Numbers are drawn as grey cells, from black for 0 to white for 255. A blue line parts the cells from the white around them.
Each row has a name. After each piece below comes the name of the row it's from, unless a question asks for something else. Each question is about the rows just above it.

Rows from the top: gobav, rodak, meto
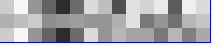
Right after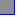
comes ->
[149]
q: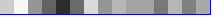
meto

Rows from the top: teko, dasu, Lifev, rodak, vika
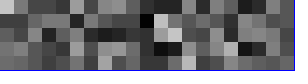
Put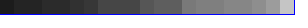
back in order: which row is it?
teko
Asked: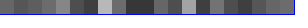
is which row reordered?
vika
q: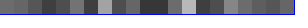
vika
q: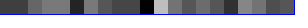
dasu
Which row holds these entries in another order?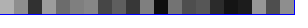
rodak
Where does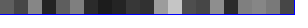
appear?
Lifev

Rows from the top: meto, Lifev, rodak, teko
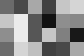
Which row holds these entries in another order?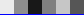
rodak
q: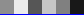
rodak
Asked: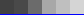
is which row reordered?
teko
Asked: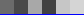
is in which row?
meto

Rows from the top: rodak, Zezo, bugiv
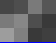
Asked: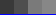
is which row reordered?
Zezo
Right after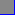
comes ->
[78]
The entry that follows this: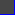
[78]

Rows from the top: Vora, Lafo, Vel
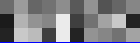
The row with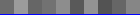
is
Vora
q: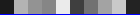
Lafo
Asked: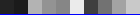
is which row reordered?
Lafo
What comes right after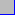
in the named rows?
[63]

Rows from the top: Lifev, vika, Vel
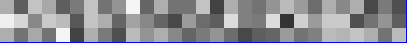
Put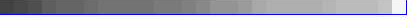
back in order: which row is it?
Vel
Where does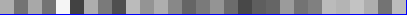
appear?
Vel
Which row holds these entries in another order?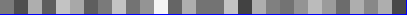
Lifev
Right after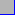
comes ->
[195]

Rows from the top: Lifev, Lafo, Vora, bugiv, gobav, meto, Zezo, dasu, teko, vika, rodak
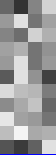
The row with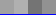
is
bugiv
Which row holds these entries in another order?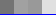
Lafo
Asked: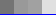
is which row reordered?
Lafo
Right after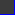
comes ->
[97]

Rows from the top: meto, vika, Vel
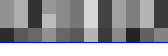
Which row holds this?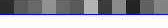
Vel
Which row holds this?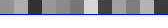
meto

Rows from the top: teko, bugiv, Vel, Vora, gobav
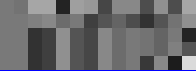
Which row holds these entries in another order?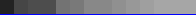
teko
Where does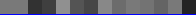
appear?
Vel
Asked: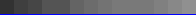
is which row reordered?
Vora

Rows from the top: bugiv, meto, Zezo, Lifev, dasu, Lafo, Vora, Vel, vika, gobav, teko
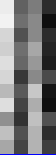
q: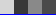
Lafo
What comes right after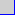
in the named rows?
[111]
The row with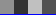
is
vika
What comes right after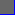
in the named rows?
[152]
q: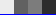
bugiv
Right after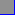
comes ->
[50]
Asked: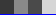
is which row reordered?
Lafo

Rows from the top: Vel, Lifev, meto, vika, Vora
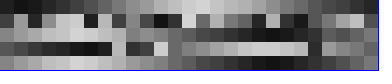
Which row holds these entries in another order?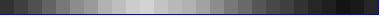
Vel
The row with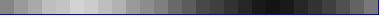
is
Vora

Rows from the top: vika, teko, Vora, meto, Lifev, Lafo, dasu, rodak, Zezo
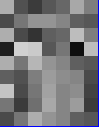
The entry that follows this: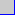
[87]
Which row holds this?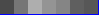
Zezo
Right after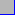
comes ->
[148]

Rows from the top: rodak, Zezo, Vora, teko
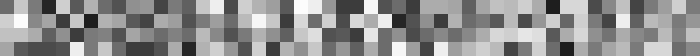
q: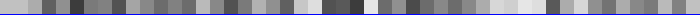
Vora
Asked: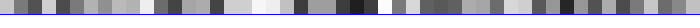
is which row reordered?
rodak
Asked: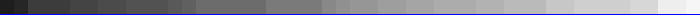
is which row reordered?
teko
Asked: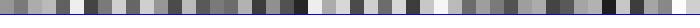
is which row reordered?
Zezo
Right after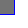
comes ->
[172]
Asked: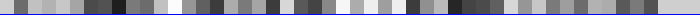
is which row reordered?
rodak
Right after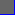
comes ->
[207]

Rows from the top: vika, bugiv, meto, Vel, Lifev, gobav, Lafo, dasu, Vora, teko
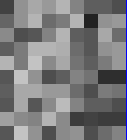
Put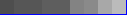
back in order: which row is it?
dasu
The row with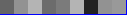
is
bugiv
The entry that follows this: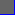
[146]
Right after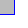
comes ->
[131]
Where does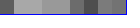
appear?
Lafo

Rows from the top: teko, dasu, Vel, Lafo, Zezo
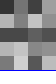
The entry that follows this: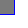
[207]
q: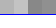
Lafo
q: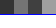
teko
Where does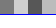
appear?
Zezo
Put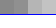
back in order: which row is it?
Lafo
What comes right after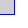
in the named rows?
[87]
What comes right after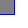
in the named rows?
[195]

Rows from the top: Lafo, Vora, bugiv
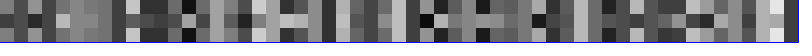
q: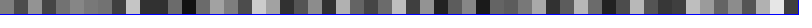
bugiv
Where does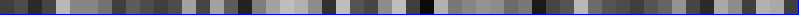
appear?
Vora
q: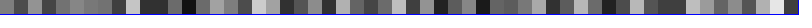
Lafo
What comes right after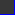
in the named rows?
[63]

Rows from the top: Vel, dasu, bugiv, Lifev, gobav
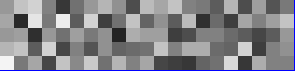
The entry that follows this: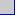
[113]
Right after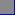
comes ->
[202]

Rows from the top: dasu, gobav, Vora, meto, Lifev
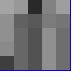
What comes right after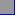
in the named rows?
[41]
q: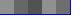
Vora
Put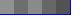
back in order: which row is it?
meto

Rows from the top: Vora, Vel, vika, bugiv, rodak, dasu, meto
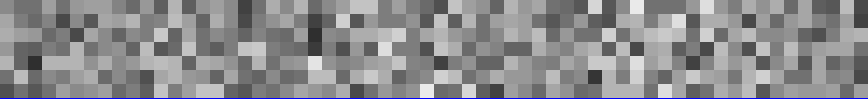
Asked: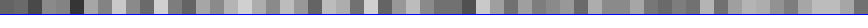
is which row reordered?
dasu
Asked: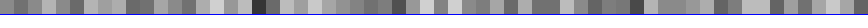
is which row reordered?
dasu
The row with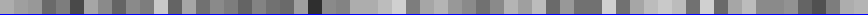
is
vika
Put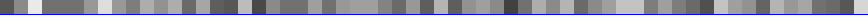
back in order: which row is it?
Vora
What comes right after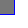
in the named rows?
[180]

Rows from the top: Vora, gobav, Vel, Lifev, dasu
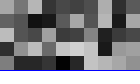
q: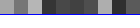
Vora
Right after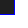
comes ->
[59]
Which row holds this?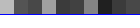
Vel

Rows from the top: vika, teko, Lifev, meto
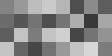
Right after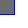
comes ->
[86]
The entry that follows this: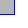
[78]
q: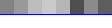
vika
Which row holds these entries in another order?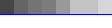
meto
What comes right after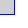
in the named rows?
[70]
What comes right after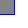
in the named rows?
[153]

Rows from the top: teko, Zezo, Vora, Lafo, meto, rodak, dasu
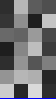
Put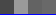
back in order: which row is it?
Vora
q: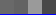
Vora
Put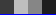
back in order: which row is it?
Lafo
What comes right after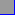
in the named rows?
[72]
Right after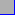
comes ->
[38]
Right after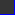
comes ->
[142]

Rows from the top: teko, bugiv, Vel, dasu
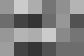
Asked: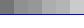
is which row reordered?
teko
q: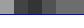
dasu
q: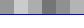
teko
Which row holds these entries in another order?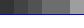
dasu

